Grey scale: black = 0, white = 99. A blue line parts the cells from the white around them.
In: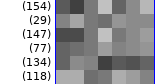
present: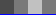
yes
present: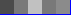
yes
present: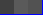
yes
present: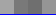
yes

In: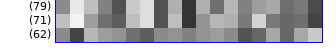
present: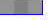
yes
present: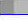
yes

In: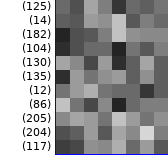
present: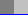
yes
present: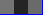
no
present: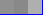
yes
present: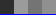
yes
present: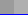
yes

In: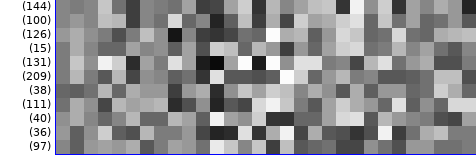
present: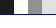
yes
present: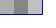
no
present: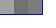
no
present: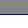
no
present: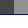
yes
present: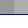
yes
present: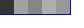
yes

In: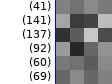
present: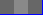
yes
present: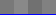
no
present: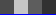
no
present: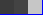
no
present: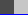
no
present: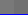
yes

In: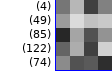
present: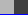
yes
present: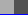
no
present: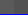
no
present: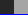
yes

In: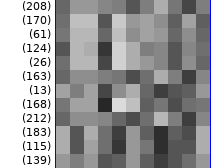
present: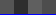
no
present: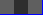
yes
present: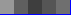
yes
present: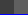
no
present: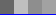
yes
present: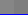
yes
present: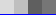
yes

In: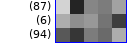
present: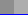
no
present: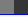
no
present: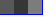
yes

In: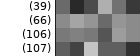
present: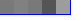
yes
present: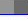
yes
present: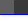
no

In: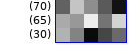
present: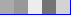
yes
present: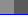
yes
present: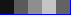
no
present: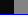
no

